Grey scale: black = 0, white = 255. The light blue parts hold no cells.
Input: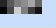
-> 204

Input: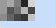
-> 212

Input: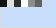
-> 254

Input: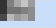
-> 197

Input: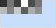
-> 254

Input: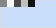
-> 248

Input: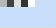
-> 253
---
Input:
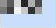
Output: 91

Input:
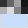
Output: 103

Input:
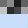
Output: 138

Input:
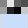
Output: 229

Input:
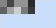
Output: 70

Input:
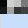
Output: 207
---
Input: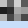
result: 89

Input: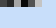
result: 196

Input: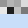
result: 219

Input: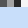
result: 245

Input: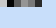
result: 42

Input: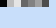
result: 76
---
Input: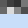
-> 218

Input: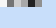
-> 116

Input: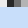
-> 40

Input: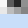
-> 188

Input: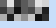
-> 31

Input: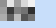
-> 99

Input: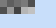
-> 152

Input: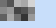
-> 168

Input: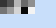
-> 155
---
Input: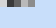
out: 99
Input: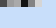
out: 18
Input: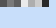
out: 174
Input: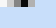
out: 133
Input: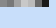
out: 187
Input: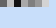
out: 127
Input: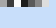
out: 90
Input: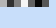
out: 98
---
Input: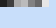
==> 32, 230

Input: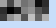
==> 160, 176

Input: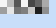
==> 245, 142

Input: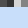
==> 78, 131

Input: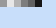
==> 153, 22

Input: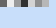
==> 102, 183

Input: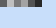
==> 95, 40

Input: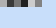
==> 176, 130

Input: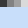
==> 56, 218

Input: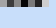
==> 164, 205
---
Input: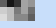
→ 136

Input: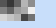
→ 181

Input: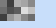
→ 177

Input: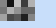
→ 88

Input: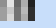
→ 115

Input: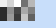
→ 57

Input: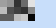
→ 189
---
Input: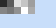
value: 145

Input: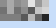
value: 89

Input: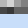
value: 56

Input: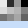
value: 192

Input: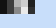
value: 136

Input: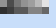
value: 131

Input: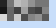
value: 78
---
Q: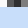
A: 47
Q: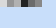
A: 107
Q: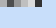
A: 219
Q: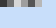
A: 85
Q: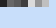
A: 148
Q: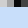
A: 10
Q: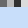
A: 50
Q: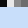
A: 137
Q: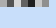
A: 200
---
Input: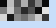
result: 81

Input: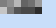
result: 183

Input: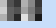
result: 55

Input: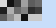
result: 61

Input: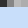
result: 186

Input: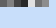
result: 68

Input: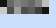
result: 131
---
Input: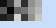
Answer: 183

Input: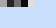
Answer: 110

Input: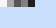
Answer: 128

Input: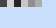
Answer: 172

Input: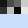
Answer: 188

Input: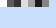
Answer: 161
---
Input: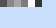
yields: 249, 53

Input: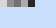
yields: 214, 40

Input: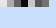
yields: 230, 10

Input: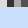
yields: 220, 52

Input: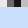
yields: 234, 23

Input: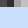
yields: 193, 46

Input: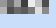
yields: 236, 62
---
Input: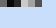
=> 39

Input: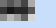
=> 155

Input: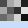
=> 211

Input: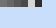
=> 88

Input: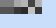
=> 55

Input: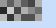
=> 164

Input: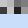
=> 32

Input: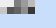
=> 99

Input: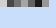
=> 114

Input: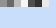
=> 190
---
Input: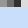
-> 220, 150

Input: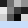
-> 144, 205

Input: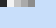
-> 140, 40

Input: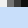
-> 15, 240

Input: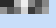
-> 134, 148

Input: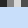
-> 78, 38

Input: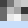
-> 203, 106

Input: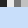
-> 193, 36
